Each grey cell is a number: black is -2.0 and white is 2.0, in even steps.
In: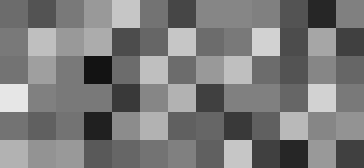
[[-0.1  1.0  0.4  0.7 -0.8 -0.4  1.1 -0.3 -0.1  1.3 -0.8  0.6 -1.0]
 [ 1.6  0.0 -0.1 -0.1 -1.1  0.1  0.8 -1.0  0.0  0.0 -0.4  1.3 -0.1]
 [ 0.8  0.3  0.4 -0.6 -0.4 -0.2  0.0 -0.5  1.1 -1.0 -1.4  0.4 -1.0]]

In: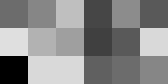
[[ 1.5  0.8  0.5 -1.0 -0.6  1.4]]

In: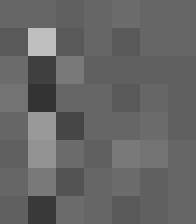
[[-0.6  1.0 -0.6 -0.4 -0.6 -0.4 -0.4]
 [-0.2 -1.2 -0.4 -0.4 -0.6 -0.4 -0.5]
 [-0.5  0.3 -0.3 -0.5 -0.1 -0.2 -0.4]
 [-0.5 -1.1 -0.3 -0.4 -0.6 -0.5 -0.4]]

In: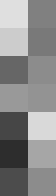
[[ 1.2 -0.1]
 [ 0.4  0.3]
 [-1.3  0.6]]

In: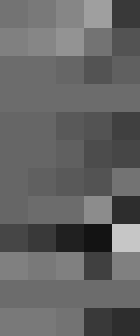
[[ 0.0  0.1  0.3 -0.2 -0.7]
 [-0.3 -0.3 -0.3 -0.3 -0.3]
 [-0.4 -0.4 -0.5 -0.8 -0.9]
 [-0.4 -0.3 -0.3  0.2 -1.3]
 [ 0.0 -0.1  0.0 -1.0  0.0]
 [-0.1 -0.1 -0.2 -1.1 -1.3]]

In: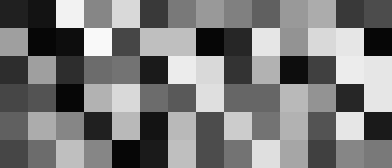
[[ 0.5 -1.9 -1.8  1.9 -0.9  1.0  1.0 -1.9 -1.4  1.6  0.3  1.4  1.6 -1.9]
 [-0.9 -0.7 -1.9  0.8  1.4 -0.3 -0.6  1.5 -0.4 -0.4  0.9  0.3 -1.4  1.6]
 [-0.9 -0.3  1.0  0.1 -1.9 -1.6  1.0 -0.8 -0.2  1.5  0.6 -1.0  0.1 -0.1]]

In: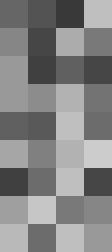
[[ 0.1 -0.9  0.7 -0.1]
 [ 0.4  0.2  0.8 -0.2]
 [ 0.6  0.0  0.8  1.2]
 [ 0.5  1.1 -0.1  0.1]]

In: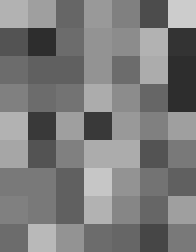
[[-0.7 -1.3 -0.3  0.3  0.2  0.8 -1.2]
 [ 0.0 -0.3 -0.2  0.7  0.2 -0.4 -1.3]
 [ 0.6 -0.7  0.0  0.7  0.7 -0.7 -0.1]
 [ 0.0 -0.1 -0.5  0.8  0.1 -0.4  0.5]]

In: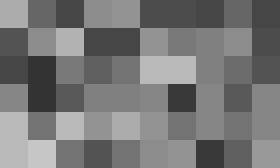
[[-0.7  0.2  0.8 -0.9 -0.9  0.3 -0.1  0.0  0.2 -0.8]
 [ 0.1 -1.2 -0.6  0.0  0.0  0.1 -1.1  0.1 -0.6  0.1]
 [ 0.9  1.1 -0.2 -0.7 -0.2  0.2  0.3 -1.1 -0.5  0.4]]
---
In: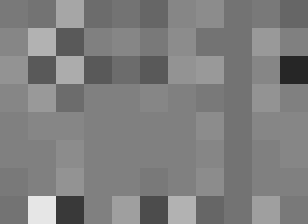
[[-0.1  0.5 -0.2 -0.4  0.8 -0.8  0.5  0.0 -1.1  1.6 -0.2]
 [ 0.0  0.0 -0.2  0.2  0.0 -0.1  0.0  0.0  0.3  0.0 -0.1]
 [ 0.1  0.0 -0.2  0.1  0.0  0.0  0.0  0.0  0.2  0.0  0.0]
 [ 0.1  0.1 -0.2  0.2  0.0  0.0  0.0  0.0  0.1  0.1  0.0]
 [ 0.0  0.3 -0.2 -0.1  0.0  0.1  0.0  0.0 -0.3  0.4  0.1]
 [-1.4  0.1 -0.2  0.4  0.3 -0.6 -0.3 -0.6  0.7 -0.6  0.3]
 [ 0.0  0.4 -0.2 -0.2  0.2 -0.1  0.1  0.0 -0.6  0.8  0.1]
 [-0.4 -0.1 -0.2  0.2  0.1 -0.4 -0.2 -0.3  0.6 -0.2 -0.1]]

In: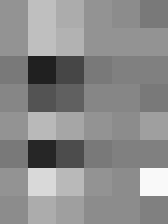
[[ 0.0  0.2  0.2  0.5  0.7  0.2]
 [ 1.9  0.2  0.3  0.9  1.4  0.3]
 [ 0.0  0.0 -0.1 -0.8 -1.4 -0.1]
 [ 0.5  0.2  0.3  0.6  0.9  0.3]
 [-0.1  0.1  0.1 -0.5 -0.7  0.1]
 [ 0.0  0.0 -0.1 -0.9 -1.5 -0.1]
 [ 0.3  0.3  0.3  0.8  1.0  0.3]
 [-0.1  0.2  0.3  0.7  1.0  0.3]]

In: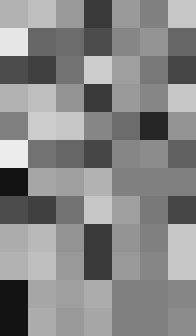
[[ 0.2  0.0  0.0  0.6  0.4  0.7 -1.7]
 [ 0.1  0.0  0.0  0.7  0.5  0.6 -1.7]
 [ 1.1  0.1  0.4 -1.1  0.4  1.0  0.8]
 [ 1.1  0.0  0.3 -1.1  0.3  0.9  0.7]
 [-0.9 -0.1  0.5  1.1 -0.2 -1.0 -0.8]
 [ 0.0  0.0  0.0  0.8  0.5  0.6 -1.7]
 [-0.5  0.2  0.1 -0.9 -0.4 -0.2  1.7]
 [ 0.3 -1.4 -0.3  0.1  1.1  1.2  0.0]
 [ 1.1  0.1  0.4 -1.1  0.3  1.0  0.8]
 [-0.9 -0.1  0.5  1.2 -0.2 -1.0 -0.8]
 [-0.4  0.3  0.1 -0.8 -0.3 -0.4  1.6]
 [ 1.1  0.0  0.4 -1.1  0.4  1.0  0.8]]

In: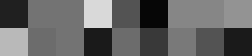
[[-1.6 -0.7 -0.1 -1.1 -0.3 -1.6 -0.2 -0.3  0.9]
 [ 0.3  0.1  0.1 -1.9 -0.7  1.4 -0.2 -0.2 -1.5]]

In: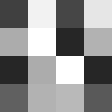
[[-0.6  0.9  0.8 -0.5]
 [-1.4  2.0  0.7 -1.4]
 [ 0.8 -1.4  2.0  0.7]
 [ 1.6 -0.9  1.8 -1.0]]

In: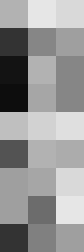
[[ 0.5  0.0 -1.2]
 [ 1.6 -0.3  0.5]
 [ 1.4  0.6  0.5]
 [ 0.7  0.8 -0.7]
 [ 1.5  1.3  1.0]
 [ 0.1  0.6 -1.8]
 [ 0.1  0.8 -1.7]
 [ 0.5  0.1 -1.2]
 [ 1.4  1.6  0.8]]

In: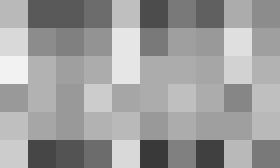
[[-0.1  0.9 -1.0  0.0 -1.1  1.4 -0.3 -0.7 -0.9  1.2]
 [ 0.9  0.5  0.5  0.7  0.4  0.9  0.8  0.4  0.6  1.0]
 [ 1.0  0.1  0.7  1.0  0.7  0.6  1.2  0.4  0.8  0.4]
 [ 0.8  1.3  0.6  0.7  0.7  1.6  0.7  0.5  0.8  1.8]
 [ 0.5  1.5  0.4  0.5 -0.1  1.6  0.3  0.0  0.2  1.4]
 [ 0.2  0.7 -0.5 -0.1 -0.8  1.0 -0.3 -0.6 -0.6  0.9]]
